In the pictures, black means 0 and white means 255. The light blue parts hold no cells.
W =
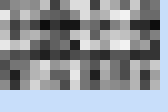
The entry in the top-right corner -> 117
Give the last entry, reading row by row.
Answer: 180
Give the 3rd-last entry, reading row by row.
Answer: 180
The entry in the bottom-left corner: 139
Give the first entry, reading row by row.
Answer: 106
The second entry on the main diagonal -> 128
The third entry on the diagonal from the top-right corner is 42
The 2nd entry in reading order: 139
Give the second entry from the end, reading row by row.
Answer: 76
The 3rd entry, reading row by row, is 149
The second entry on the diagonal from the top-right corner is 106

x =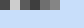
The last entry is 133
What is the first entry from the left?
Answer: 72
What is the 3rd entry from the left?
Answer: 91
